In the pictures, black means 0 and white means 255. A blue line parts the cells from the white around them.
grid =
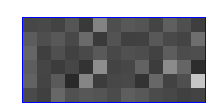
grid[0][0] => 71
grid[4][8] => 51
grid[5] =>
[74, 64, 103, 81, 87, 84, 75, 94, 88, 75, 71, 64, 67]
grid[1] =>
[92, 78, 88, 72, 106, 58, 83, 64, 65, 88, 73, 68, 110]
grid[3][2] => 60
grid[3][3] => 70
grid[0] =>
[71, 73, 67, 85, 57, 131, 78, 88, 84, 68, 95, 79, 62]
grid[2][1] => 63
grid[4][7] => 73
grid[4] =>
[98, 68, 90, 42, 133, 60, 71, 73, 51, 103, 66, 79, 198]
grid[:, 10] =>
[95, 73, 93, 139, 66, 71]
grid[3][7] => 71
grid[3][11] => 101
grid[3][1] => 69
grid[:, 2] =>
[67, 88, 79, 60, 90, 103]
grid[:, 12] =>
[62, 110, 78, 45, 198, 67]
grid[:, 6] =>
[78, 83, 72, 67, 71, 75]

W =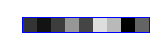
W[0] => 52
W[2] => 61
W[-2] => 1
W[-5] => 69

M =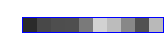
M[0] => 43
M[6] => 188

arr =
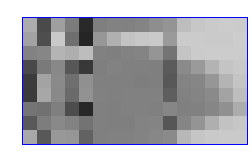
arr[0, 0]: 172
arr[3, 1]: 122
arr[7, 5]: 128
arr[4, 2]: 138
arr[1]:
[162, 78, 201, 111, 37, 151, 176, 195, 199, 202, 154, 203, 203, 202, 202, 205]
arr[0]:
[172, 74, 159, 124, 41, 127, 130, 129, 132, 142, 148, 189, 199, 202, 204, 203]
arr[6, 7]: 129
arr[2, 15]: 204
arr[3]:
[73, 122, 136, 87, 56, 127, 130, 128, 128, 127, 91, 138, 154, 179, 196, 201]
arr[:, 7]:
[129, 195, 130, 128, 128, 129, 129, 127, 129]
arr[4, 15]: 196
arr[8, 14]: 202
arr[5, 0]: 58
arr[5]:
[58, 167, 137, 106, 146, 129, 128, 129, 129, 129, 94, 129, 132, 138, 163, 189]
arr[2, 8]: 132
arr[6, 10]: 134
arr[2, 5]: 129
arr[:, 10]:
[148, 154, 116, 91, 88, 94, 134, 86, 138]
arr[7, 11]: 133
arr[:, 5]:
[127, 151, 129, 127, 128, 129, 128, 128, 128]
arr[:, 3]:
[124, 111, 174, 87, 111, 106, 77, 130, 150]
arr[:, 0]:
[172, 162, 130, 73, 59, 58, 116, 89, 168]
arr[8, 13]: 201

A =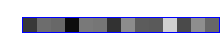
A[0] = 57
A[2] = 104
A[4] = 121

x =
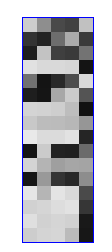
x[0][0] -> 205
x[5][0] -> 30
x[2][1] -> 195
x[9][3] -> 32
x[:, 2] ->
[73, 109, 63, 217, 40, 167, 206, 187, 219, 34, 159, 51, 228, 221, 213, 214]
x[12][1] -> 181
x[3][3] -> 214
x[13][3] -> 226
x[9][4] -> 107
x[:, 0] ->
[205, 51, 30, 225, 113, 30, 212, 200, 233, 20, 212, 22, 230, 209, 223, 205]
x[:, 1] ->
[142, 35, 195, 217, 20, 21, 210, 188, 219, 203, 180, 153, 181, 213, 209, 212]
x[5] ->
[30, 21, 167, 203, 84]
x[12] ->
[230, 181, 228, 217, 74]

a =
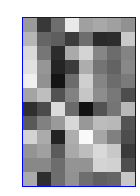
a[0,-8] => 154
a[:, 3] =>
[233, 60, 170, 59, 108, 130, 106, 215, 174, 169, 148, 146]
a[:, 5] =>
[168, 42, 134, 116, 133, 141, 83, 188, 166, 217, 212, 96]
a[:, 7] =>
[145, 201, 132, 136, 122, 77, 184, 83, 77, 58, 78, 199]
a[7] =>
[89, 129, 154, 215, 152, 188, 184, 83]
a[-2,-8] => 136
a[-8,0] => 240
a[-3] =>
[148, 160, 91, 169, 189, 217, 200, 58]
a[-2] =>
[136, 136, 109, 148, 147, 212, 209, 78]
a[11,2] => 110
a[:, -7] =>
[56, 101, 118, 150, 145, 190, 75, 129, 171, 160, 136, 46]
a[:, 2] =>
[110, 94, 44, 36, 20, 82, 219, 154, 35, 91, 109, 110]
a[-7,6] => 120
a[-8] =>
[240, 145, 20, 108, 207, 133, 108, 122]
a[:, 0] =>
[154, 182, 218, 225, 240, 164, 47, 89, 211, 148, 136, 170]
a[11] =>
[170, 46, 110, 146, 110, 96, 101, 199]
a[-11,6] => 45
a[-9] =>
[225, 150, 36, 59, 173, 116, 99, 136]

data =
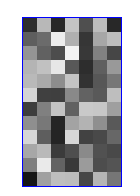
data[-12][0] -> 45
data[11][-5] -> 190
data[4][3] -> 196
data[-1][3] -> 188
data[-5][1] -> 120
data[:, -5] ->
[40, 237, 77, 231, 141, 63, 195, 37, 36, 59, 99, 190]
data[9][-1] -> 73
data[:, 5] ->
[189, 167, 129, 95, 87, 89, 199, 143, 73, 81, 77, 181]
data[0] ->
[45, 184, 40, 196, 79, 189, 40]
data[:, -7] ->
[45, 94, 148, 180, 185, 213, 61, 143, 214, 167, 127, 22]
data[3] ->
[180, 193, 231, 88, 45, 95, 153]
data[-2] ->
[127, 234, 99, 57, 155, 77, 84]
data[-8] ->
[185, 170, 141, 196, 50, 87, 119]
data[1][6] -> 189
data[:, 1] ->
[184, 107, 97, 193, 170, 64, 128, 120, 94, 185, 234, 160]
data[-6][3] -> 97
